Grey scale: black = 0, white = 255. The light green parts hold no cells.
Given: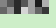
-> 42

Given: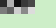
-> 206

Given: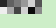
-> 68

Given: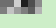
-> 155

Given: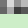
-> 61

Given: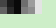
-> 9

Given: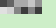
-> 132

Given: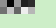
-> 101

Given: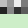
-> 48
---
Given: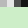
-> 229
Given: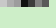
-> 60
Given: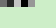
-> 196
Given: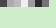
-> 156
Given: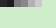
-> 136
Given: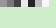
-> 35
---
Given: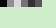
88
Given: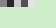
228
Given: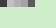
90
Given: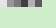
91
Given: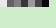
9
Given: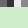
136
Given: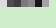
163
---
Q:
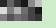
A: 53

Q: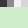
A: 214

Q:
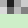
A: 129

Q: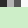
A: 249

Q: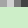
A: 67

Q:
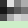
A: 199

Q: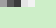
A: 242

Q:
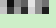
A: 28
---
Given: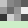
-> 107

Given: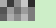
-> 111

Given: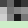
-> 118

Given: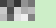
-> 212

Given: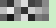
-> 205

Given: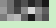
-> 215

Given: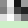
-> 212
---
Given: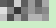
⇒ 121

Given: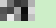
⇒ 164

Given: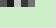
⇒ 199

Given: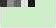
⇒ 102

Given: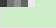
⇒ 144

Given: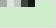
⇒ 197
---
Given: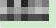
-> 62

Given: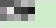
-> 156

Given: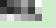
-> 236

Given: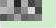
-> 114

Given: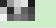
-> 97

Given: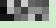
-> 21

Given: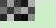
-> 188

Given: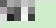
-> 33

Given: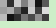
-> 19

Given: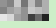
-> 215
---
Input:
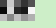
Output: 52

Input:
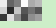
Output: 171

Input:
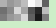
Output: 227

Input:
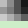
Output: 80

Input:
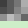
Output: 117

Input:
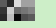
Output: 161

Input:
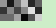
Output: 39

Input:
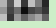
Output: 122

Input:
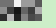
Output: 155
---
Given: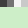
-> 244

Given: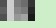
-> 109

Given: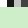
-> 194

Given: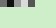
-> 218

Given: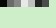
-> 36

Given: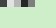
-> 38
